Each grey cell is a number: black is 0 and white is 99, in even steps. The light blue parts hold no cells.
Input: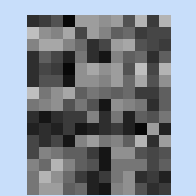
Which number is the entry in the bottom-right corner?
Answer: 23
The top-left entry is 18
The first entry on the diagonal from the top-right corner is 70
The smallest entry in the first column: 13
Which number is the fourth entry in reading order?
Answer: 3
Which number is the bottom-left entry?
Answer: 46
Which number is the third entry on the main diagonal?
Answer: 65
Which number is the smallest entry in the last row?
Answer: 8
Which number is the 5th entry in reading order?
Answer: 61
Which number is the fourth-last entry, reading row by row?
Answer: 56
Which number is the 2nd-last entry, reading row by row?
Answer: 18

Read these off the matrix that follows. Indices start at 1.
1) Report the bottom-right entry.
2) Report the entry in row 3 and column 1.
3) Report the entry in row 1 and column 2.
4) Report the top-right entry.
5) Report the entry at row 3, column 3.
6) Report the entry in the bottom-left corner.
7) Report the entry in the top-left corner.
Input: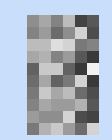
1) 82
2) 73
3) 65
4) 34
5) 86
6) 47
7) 55

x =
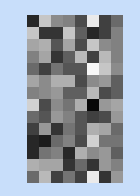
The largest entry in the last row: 91
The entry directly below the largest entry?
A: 54
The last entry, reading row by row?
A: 59
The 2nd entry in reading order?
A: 77
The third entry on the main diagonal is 33
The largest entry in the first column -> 81
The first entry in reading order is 15
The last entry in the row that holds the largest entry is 54
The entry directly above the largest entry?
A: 25
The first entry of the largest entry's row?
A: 41
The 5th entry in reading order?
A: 29
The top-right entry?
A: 41
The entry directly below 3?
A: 25
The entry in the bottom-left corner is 41
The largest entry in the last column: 64
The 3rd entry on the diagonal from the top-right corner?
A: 77
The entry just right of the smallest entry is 59
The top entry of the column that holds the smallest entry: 91
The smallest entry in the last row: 20
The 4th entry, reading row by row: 50
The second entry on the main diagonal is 20
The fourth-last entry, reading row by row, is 25

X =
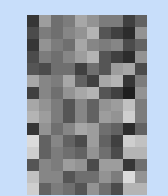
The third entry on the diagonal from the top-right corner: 52
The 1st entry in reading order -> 21
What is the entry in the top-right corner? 38
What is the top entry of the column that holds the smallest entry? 25
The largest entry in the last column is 75
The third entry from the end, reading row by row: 29
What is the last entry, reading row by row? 70
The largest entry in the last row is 80
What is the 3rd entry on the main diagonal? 48
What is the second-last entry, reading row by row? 70
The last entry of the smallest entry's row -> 57
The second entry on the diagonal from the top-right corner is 17
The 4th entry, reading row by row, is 48
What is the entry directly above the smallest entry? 21

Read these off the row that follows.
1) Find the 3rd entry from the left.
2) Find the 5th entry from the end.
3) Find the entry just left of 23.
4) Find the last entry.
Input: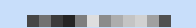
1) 23
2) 67
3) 44
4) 31

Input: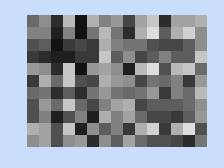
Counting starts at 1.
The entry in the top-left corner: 41
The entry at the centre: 59
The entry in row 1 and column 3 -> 17
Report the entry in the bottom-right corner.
45
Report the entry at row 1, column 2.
55
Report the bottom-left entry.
55
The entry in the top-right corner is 68
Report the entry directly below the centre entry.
45
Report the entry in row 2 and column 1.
50
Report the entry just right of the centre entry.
55
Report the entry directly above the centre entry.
55

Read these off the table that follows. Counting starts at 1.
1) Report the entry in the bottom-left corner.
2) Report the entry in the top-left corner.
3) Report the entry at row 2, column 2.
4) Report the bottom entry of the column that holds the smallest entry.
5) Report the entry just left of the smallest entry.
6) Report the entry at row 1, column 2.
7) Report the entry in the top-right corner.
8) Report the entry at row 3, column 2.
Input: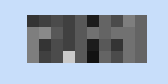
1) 49
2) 20
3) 53
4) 7
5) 34
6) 25
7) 39
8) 20

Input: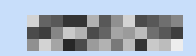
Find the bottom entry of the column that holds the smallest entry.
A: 15
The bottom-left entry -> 56
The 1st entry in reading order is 82
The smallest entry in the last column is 24
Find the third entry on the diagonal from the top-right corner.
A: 78
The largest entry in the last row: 92
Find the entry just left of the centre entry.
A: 29
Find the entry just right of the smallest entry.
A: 29
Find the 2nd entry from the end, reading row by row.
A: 73
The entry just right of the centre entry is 64
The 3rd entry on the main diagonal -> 64
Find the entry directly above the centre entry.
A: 34

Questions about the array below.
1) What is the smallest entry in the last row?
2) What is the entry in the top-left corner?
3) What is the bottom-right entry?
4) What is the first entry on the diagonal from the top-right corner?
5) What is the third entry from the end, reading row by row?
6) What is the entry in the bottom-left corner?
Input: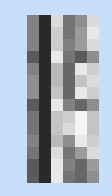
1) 16
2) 50
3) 55
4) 85
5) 45
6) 35
